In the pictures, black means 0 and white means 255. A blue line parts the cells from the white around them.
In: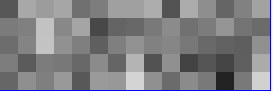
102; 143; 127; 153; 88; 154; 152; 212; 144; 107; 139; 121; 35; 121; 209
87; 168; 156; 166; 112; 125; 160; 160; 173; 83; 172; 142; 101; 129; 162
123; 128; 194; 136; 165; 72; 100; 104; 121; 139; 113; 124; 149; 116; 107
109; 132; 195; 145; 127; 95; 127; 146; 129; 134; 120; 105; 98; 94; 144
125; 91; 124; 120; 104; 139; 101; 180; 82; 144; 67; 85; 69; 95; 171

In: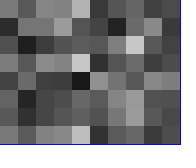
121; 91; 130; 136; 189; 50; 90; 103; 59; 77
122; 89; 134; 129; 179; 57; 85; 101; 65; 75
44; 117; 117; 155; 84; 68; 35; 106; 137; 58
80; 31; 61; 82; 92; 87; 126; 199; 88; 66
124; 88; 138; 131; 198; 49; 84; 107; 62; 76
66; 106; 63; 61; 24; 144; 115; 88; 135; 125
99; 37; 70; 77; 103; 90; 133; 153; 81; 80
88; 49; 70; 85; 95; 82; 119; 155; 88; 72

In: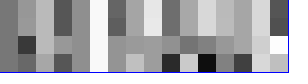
119; 104; 167; 86; 143; 249; 148; 192; 157; 42; 202; 14; 129; 64; 216; 191
119; 151; 186; 86; 143; 249; 101; 165; 231; 110; 168; 216; 186; 166; 216; 85
119; 153; 186; 86; 143; 249; 94; 165; 233; 110; 168; 216; 187; 166; 216; 80
119; 57; 186; 152; 143; 249; 148; 154; 157; 145; 116; 129; 152; 166; 207; 253

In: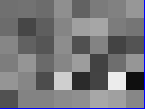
81; 131; 131; 139; 143; 167; 160; 135
112; 114; 108; 143; 98; 123; 129; 151
108; 70; 94; 133; 160; 166; 124; 117
134; 97; 85; 141; 80; 131; 67; 83
125; 149; 106; 134; 157; 66; 110; 150
149; 134; 76; 207; 43; 67; 236; 15

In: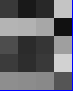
142; 140; 137; 85
57; 25; 40; 196
180; 178; 167; 17
77; 43; 53; 159
59; 45; 57; 210

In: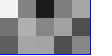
95; 166; 164; 79; 134
242; 131; 26; 125; 166
115; 176; 134; 161; 78

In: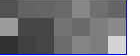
49; 65; 70; 108; 132; 125; 212
82; 99; 101; 105; 134; 112; 102
156; 70; 70; 115; 106; 126; 138
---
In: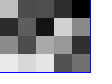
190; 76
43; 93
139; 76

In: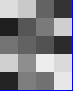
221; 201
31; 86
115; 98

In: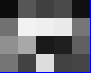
12; 86
113; 242
144; 168

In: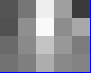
84; 118
81; 143
106; 138

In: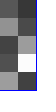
87; 55
146; 74
67; 156

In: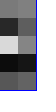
122; 128
40; 94
217; 133
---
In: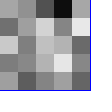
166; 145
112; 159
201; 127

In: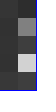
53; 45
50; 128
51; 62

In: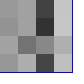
153; 161
147; 161
163; 115

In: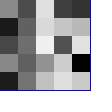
138; 76
26; 97
71; 110

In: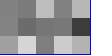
130; 123
131; 108
160; 213

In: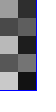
157; 46
73; 94
185; 29

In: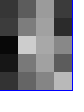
54; 92
60; 125
8; 205

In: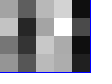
163; 94
195; 38
118; 52
